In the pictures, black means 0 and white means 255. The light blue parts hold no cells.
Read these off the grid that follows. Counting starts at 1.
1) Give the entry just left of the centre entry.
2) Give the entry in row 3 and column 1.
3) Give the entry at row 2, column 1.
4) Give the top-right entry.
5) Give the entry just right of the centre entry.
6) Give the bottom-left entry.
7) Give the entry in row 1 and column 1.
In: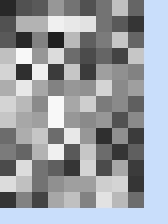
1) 248
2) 89
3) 81
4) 101
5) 206
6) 53
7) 40

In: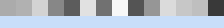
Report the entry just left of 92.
135
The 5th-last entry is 150
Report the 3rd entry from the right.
199
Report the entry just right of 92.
225

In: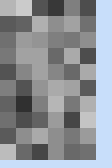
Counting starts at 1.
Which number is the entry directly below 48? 77
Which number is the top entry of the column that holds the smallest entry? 203
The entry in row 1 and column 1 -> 182
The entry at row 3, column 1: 112
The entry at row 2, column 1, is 90
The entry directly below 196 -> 155
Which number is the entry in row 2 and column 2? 98
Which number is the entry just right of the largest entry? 83
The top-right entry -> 77
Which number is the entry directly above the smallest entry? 83
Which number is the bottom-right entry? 112
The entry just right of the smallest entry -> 127
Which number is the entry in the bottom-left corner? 188
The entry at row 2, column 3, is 176

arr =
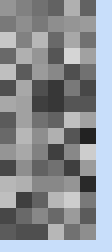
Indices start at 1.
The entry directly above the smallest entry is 161
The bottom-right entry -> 142
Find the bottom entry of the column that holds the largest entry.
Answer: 113
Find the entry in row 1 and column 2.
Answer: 129
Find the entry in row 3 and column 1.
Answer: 199
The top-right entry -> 98
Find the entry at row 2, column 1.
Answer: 121
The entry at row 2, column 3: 121
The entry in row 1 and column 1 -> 149
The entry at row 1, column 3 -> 113
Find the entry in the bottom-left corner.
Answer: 91
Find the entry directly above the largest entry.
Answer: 168
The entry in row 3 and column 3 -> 183
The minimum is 34

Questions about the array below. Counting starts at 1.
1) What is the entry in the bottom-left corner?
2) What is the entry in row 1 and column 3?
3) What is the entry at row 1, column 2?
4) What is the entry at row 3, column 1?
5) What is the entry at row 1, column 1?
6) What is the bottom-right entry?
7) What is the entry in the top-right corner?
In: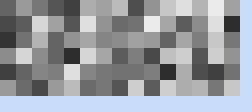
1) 155
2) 119
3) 155
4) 51
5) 100
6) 199
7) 161

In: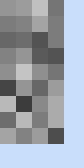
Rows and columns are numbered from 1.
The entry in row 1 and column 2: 156
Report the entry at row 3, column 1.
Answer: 103
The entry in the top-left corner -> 149
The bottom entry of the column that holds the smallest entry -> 131
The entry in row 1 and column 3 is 191
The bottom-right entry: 76

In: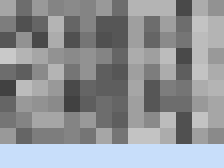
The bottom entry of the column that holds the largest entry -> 153
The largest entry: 201
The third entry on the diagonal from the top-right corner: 117
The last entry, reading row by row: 138
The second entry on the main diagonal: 80
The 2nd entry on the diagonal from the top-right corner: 195
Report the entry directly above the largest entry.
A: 86
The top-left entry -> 166
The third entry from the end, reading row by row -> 80
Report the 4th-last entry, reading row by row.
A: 172
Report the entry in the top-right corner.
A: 146
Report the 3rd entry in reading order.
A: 153
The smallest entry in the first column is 65
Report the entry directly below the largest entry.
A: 109
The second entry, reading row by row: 109
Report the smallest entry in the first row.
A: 73

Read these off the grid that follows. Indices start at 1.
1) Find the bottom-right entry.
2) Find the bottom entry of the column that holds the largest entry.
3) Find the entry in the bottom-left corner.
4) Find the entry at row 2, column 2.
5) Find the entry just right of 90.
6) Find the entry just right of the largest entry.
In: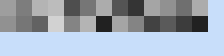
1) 33
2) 210
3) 145
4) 118
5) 60
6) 132
